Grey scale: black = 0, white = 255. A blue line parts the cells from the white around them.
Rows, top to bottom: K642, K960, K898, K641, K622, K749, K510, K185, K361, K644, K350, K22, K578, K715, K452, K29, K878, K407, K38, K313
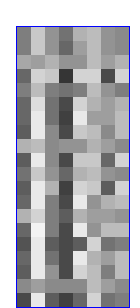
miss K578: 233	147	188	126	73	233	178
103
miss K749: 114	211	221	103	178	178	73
158
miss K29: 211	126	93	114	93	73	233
83
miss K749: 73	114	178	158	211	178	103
221
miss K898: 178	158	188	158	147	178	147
167

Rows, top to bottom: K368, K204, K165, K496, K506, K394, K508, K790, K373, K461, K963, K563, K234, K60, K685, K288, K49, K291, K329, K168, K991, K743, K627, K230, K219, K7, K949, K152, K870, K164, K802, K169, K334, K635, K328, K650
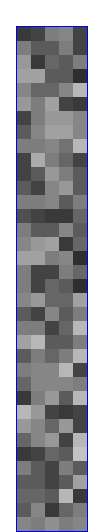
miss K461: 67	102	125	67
171
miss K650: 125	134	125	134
143
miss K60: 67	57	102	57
79
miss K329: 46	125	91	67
102
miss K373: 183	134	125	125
114

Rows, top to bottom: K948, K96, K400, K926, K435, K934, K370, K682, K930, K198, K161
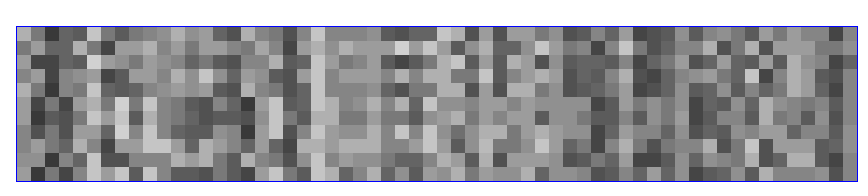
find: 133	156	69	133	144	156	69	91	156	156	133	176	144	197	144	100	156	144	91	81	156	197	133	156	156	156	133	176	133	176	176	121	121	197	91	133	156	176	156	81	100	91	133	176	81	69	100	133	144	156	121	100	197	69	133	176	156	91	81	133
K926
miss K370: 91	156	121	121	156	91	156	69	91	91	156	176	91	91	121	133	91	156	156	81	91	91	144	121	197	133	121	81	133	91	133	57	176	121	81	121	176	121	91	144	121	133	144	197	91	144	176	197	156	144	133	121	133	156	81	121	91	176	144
100
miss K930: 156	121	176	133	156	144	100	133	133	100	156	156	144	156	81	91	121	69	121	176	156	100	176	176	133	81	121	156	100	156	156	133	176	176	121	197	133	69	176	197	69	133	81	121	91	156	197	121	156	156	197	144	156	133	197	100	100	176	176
186
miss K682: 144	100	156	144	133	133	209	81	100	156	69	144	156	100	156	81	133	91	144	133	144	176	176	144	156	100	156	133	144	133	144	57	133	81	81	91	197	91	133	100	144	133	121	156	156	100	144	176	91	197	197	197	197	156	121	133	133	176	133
111
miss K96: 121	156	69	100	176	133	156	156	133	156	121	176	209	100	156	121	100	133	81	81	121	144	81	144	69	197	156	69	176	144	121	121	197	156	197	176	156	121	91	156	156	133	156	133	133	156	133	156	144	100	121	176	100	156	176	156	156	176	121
166

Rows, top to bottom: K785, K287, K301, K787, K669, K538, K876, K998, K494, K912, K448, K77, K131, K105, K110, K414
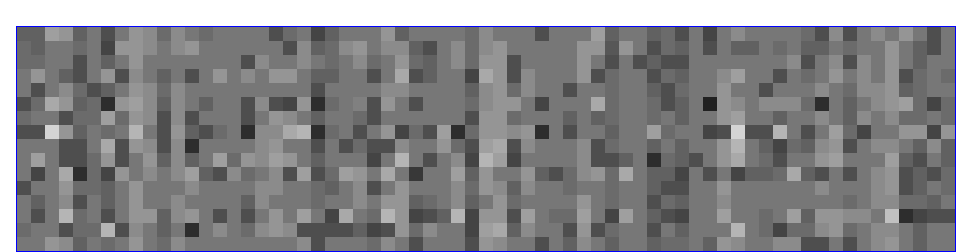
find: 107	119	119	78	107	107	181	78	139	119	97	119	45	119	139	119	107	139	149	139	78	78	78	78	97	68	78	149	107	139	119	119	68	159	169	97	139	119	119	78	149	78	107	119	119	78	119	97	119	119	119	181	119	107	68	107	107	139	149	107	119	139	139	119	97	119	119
K110
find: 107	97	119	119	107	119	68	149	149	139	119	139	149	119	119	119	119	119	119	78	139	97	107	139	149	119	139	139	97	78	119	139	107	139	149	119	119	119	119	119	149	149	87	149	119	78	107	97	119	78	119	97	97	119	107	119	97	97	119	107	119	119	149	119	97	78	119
K287
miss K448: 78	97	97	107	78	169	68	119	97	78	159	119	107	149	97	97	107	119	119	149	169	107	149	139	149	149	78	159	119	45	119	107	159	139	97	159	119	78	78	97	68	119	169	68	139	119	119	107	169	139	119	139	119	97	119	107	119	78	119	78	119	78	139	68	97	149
56
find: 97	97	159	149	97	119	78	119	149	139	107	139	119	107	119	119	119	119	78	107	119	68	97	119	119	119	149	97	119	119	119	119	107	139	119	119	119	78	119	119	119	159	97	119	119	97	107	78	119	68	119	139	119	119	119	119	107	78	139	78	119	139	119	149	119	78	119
K785
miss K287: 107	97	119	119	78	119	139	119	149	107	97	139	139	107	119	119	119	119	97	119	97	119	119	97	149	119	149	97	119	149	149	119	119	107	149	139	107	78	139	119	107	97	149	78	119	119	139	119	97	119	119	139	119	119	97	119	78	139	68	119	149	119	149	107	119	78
87
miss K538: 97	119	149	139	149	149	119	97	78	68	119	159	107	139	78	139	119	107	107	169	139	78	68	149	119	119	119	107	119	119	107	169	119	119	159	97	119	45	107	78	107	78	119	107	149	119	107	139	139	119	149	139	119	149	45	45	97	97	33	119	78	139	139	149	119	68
128

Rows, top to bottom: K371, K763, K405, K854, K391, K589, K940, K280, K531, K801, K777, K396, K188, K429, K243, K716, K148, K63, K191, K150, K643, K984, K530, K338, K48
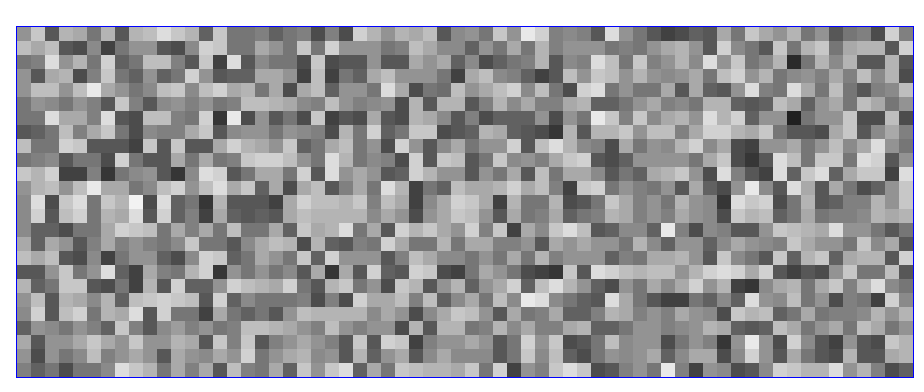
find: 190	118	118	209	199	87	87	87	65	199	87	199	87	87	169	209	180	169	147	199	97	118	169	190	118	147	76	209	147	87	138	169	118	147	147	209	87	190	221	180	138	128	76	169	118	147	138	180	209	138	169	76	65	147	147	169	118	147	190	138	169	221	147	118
K531
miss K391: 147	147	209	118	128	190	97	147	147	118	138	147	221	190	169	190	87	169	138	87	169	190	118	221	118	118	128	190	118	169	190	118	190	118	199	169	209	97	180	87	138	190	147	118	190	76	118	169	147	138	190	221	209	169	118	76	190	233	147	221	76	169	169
109
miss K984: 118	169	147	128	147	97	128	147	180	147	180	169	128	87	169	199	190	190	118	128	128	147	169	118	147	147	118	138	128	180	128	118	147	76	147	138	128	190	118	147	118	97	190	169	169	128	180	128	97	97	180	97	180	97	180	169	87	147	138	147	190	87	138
157

